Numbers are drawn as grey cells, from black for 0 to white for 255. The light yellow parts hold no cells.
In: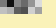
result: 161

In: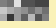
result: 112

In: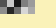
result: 170

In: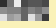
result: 142

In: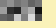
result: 19

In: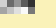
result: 120

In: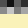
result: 165

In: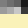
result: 57

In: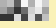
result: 162

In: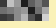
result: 167
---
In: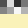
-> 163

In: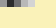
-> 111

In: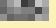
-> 101

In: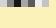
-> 91

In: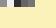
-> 48

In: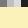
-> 191

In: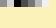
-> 118
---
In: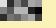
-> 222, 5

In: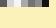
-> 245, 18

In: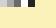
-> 254, 36

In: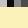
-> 195, 11

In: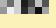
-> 239, 15

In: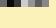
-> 204, 10
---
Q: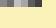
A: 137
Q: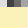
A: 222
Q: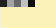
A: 31
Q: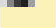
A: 219
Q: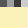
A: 85
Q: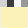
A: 210
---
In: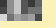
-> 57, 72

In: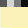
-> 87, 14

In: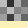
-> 189, 101

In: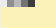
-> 236, 60

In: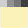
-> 207, 62

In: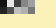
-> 19, 120
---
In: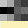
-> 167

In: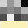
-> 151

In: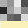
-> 148

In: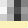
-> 189

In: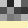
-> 37

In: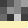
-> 90
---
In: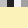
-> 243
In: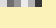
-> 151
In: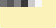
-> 131
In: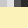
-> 85
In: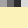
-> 46
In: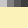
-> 87
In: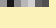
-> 137
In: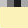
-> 29
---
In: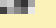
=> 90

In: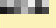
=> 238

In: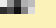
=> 60

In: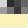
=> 45

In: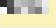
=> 166

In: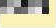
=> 127

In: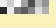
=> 79

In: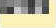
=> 59
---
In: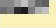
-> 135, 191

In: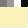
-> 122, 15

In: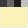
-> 58, 192

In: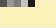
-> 81, 27

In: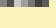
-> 131, 91

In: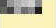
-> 82, 28
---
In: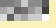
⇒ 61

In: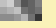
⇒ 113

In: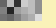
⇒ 144

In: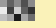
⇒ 52

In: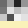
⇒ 211

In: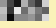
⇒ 97

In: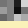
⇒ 116

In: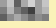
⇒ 182
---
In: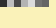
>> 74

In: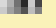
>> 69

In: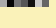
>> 16

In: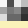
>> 64

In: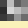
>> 58

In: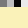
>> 120
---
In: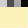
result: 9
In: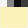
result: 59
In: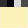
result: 74
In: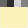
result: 129
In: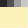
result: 200
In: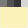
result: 215
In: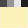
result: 30
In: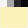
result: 8
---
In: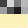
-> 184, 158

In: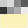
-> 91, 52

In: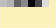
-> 220, 190

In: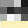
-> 26, 176

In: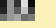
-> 14, 110

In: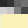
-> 113, 211

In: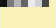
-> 72, 17
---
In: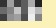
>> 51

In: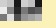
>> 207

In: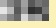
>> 174

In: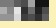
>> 122

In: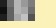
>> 31

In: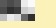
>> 88
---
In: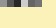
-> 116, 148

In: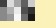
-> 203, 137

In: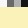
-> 20, 248

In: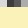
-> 172, 217

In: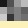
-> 188, 203

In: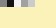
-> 203, 132

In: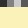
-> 88, 46

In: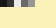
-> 151, 24

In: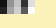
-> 222, 34
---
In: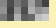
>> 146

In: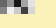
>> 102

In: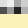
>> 222

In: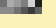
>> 113

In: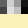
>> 96

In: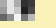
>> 156
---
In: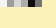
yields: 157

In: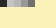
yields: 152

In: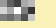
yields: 81

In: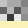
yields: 101

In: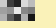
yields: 48

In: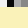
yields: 173
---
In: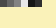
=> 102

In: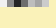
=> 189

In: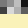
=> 175

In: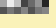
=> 164

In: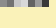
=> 156

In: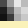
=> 200

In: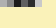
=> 137

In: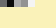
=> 146

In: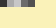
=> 107

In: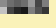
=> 139
